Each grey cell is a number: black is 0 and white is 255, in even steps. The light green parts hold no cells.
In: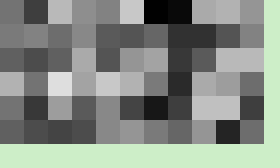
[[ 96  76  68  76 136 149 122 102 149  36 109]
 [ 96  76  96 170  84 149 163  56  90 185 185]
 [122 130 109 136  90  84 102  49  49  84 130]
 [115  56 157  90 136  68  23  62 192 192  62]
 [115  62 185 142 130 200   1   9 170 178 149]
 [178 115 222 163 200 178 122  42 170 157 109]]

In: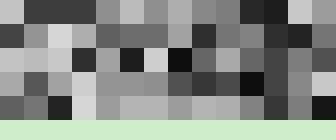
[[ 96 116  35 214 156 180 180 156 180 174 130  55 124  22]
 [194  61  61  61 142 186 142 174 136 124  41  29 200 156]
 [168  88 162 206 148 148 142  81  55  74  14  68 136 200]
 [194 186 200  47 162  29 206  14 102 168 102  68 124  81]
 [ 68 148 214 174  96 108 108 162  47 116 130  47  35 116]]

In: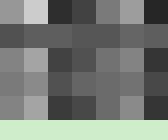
[[151 204  45  65 122 157  38]
 [130 164  59  72 107 138  53]
 [130 164  65  80 114 130  53]
 [122 138  80 100 107 114  72]
 [ 80  94  94  86  86 100  94]]

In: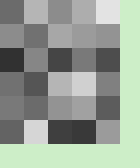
[[ 99 214  63  57 155]
 [ 49 134  69 121  77]
 [107 181 140 173 227]
 [121 107 147 161  92]
 [140 113 167 155 147]
 [113  85 181 208 128]]

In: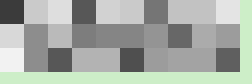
[[242 141  87 179 179  79 156 163 163  95]
 [216 141 186 125 133 133 148 103 171 156]
 [ 59 202 222  87 210 202 117 194 194 228]]

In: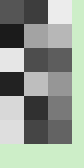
[[230  77  93]
 [222  69  99]
 [216  48 121]
 [ 34 190 150]
 [ 27 163 183]
 [ 85  61 236]]

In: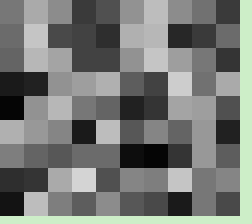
[[107 197  73  66  46 176 183  39  58 107]
 [126 100  87 107 107  13   5  52 152  93]
 [ 19 189 126  93 140  87  73  26 119  73]
 [176 152 133  26 189  87 133 100 152  33]
 [119 170 140  58  80 146 189 140 113  58]
 [ 26  33 146 158 176  93  66 205 113 170]
 [100 183 164  66  66 146 197 158 119  52]
 [ 46  52 170 212  80 133 126 197 119 133]
 [  5 146 183 119 100  33  52 164 158  80]]
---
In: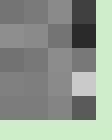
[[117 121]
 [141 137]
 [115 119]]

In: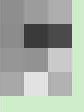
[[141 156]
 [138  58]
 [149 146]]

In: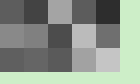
[[ 93  67]
 [137 128]
 [ 95 101]]

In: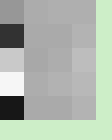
[[151 172]
 [ 50 170]
 [201 168]]

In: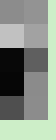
[[140 147]
 [193 162]
 [  8  95]]

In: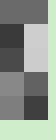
[[106 105]
 [ 58 206]
 [ 74 204]]

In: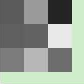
[[ 91 154]
 [ 95  98]
 [124 183]]
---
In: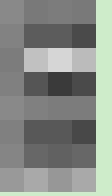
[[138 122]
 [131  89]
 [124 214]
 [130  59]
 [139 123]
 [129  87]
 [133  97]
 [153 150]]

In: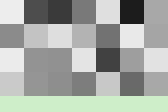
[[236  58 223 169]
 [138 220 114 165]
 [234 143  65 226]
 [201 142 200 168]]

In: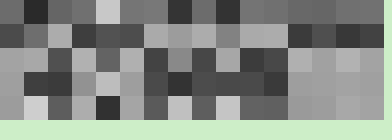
[[108 101 200 120 108 116 104 112]
 [ 75 172  82 170 172 170  59  56]
 [163  80  99  67  71  60 176 178]
 [159  59 189  74  76  74 158 163]
 [156  93  49  90  94  98 154 168]]

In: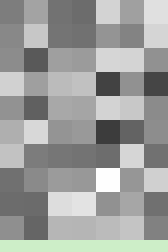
[[125 114 211 224]
 [136 116 148 213]
 [140 159 214 145]
 [209 187  66  69]
 [146 168 211 139]
 [175 148  60 141]
 [194 118 109 113]
 [112 155 254 208]
 [108 221 145 112]
 [143 182 187 129]]

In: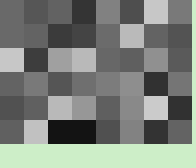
[[105  98 129 199]
 [105  59 107  99]
 [199 160 103 144]
 [ 99  85 124  49]
 [ 81 185  95 203]
 [ 96  19  80  51]]

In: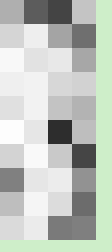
[[175  68]
 [213 164]
 [248 232]
 [239 215]
 [224 195]
 [253  45]
 [211 201]
 [128 236]
 [190 220]
 [218 122]]

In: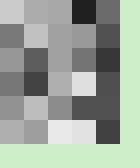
[[204 169 107]
 [121 161  81]
 [150 161  55]
 [120 176  79]
 [145 140  81]
 [176 232  65]]

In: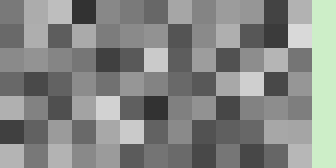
[[121 190 136 103 132 150 178]
 [105  93 124 146 138  87 217]
 [138 133  64 202 157 141 117]
 [104  98 113 131  88 207 150]
 [176  79 210  50 146 130 126]
 [ 64 155 168  98  82 103 165]
 [180 179 155 116  72  71 183]]
